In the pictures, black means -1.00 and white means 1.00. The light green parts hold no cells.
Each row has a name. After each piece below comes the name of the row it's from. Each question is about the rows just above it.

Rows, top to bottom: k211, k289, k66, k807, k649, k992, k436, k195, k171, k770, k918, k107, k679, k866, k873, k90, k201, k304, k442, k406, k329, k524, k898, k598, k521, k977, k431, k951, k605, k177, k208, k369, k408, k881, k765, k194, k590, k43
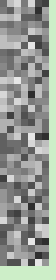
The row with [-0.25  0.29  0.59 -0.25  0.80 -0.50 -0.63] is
k406
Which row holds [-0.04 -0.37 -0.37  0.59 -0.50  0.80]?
k43
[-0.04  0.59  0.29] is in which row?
k590
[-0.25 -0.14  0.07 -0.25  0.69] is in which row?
k524
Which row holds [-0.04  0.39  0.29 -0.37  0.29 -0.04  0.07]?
k898
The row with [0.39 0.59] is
k66

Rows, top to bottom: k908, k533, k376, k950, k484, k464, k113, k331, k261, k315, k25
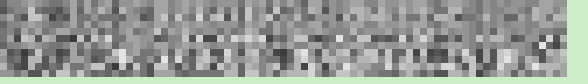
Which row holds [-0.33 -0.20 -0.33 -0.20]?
k464
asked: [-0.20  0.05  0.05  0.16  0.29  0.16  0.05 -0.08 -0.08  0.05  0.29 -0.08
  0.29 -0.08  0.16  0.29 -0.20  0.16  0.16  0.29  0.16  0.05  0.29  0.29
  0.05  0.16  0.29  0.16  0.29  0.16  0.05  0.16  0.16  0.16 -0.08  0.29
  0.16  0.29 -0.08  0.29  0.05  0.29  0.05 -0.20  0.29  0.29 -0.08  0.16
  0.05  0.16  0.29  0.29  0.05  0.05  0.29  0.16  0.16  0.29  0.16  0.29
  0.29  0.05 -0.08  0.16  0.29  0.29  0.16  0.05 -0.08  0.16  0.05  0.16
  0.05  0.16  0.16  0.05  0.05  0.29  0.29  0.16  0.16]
k908
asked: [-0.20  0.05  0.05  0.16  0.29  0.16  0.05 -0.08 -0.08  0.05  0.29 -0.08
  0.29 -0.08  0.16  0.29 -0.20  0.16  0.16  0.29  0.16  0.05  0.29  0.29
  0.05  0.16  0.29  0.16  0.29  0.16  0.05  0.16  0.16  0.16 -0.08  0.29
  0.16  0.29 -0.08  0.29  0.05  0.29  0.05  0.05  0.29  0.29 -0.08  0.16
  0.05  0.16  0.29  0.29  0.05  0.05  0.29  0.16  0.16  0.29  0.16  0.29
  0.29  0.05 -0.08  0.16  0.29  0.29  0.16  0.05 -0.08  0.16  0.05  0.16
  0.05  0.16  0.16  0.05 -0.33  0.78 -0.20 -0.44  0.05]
k113
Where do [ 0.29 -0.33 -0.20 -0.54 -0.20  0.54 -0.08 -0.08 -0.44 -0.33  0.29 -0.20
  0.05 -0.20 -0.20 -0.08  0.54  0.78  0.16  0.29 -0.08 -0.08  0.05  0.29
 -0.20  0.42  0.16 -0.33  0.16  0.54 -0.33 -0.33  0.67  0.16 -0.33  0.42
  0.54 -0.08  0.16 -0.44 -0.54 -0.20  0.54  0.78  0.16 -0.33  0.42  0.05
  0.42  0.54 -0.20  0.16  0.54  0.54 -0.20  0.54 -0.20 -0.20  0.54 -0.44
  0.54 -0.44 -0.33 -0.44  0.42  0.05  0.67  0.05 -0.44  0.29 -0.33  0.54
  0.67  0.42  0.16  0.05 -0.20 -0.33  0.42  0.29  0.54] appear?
k331
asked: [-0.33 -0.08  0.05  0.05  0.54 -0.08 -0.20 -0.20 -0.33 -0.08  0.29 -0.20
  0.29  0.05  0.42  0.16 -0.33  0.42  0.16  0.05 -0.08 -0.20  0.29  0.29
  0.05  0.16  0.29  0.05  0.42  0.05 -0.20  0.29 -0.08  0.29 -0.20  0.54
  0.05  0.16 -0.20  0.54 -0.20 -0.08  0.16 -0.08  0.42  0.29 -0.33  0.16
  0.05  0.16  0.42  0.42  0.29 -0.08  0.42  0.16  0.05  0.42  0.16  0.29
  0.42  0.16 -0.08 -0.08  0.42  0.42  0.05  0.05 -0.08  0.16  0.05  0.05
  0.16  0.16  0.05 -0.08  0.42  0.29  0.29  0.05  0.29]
k533

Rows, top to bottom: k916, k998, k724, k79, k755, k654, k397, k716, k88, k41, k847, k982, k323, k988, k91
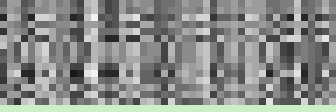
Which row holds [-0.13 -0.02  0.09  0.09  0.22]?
k79
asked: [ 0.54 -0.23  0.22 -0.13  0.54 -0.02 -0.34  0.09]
k323

